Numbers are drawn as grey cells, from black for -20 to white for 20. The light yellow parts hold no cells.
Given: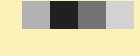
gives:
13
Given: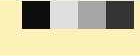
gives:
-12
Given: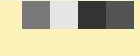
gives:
-7
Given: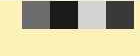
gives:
-11
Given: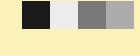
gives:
7
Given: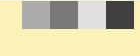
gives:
-10
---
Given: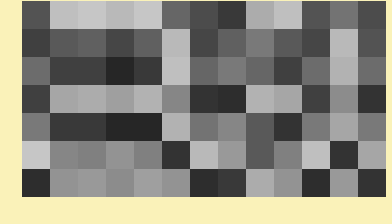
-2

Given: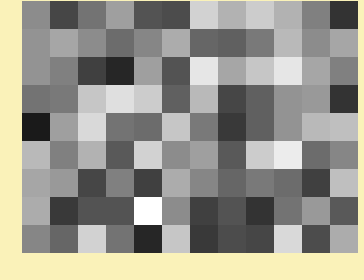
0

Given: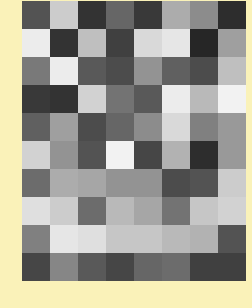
2

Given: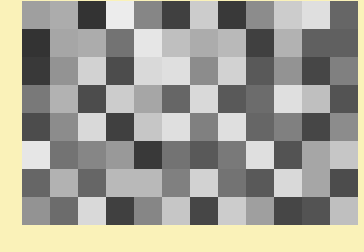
15

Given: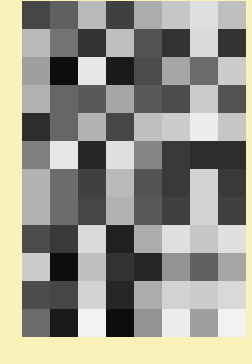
15
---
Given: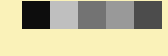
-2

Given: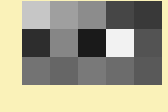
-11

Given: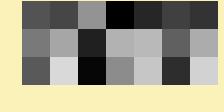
-15

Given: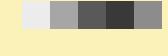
2

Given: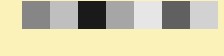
1

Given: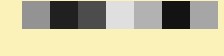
-8

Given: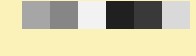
1

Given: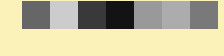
-4
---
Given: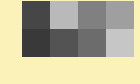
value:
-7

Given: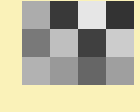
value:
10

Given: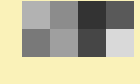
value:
5

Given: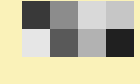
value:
-6

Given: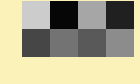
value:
-2

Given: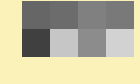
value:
11
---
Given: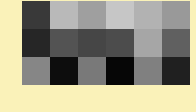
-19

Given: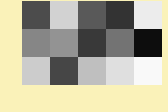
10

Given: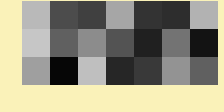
-11

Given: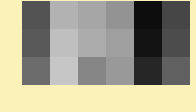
4

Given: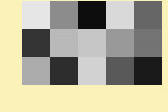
13

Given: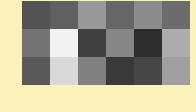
-11
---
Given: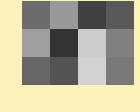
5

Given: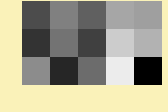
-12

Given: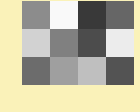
13

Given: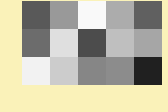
-3

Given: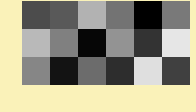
9

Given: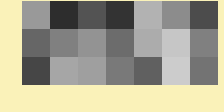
-4

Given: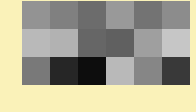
9
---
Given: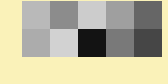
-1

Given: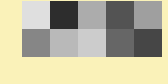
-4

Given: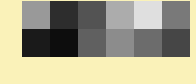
-3

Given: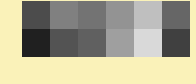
14

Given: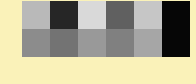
6

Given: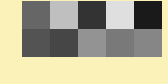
-1

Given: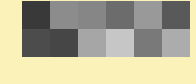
-1

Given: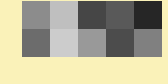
-8
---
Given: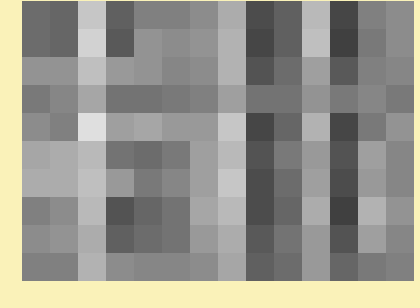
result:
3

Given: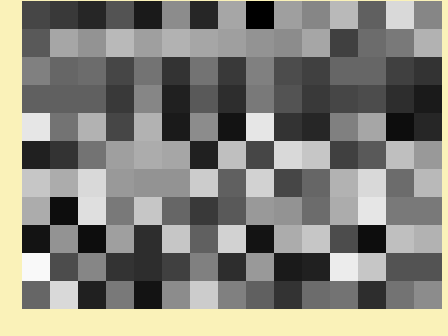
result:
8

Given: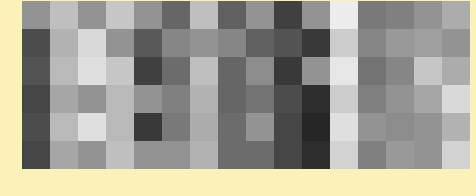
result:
14

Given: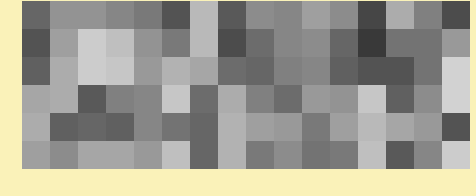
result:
13

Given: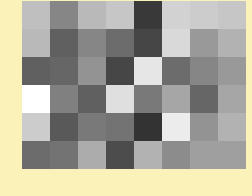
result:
6

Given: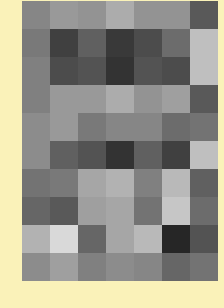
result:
-3

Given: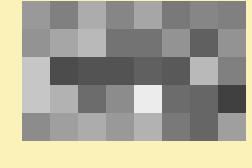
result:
0

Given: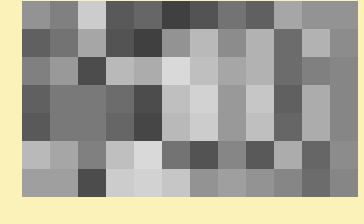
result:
1

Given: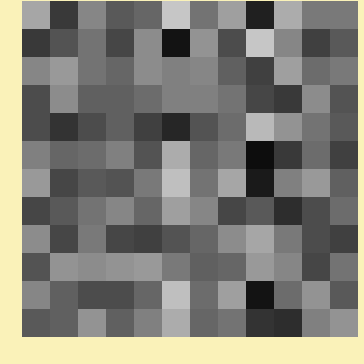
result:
-2
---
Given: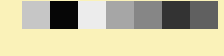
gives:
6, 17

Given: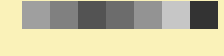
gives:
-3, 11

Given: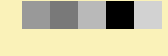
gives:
9, 13

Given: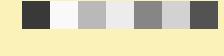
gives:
17, 19

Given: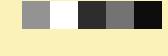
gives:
-13, 20

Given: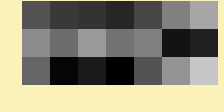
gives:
-2, 11

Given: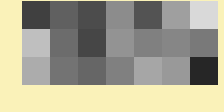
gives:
3, 14

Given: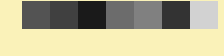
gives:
-3, 13

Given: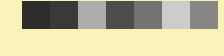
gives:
-8, 12

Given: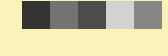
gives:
-8, 13
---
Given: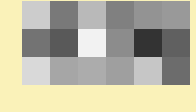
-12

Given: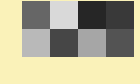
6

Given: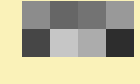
7

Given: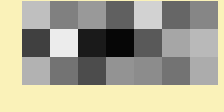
6

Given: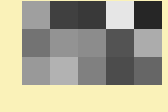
-7

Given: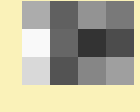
-12

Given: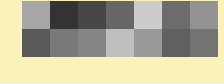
-5
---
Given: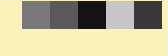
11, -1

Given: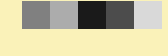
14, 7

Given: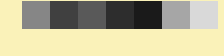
14, 6

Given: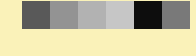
11, 8

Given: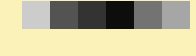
12, 6

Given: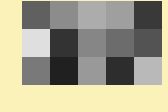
15, 9
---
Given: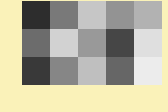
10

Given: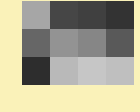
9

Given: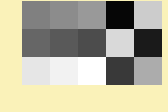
20

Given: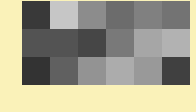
7

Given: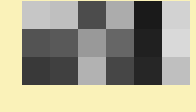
-9

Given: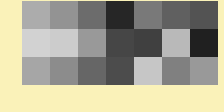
11

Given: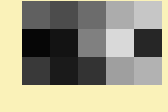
-12

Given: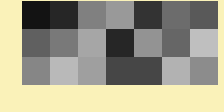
-9
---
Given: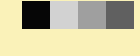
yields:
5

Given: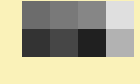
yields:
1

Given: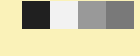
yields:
4

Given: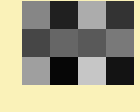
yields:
7

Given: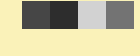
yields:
13

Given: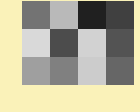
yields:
-15

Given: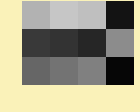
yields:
10
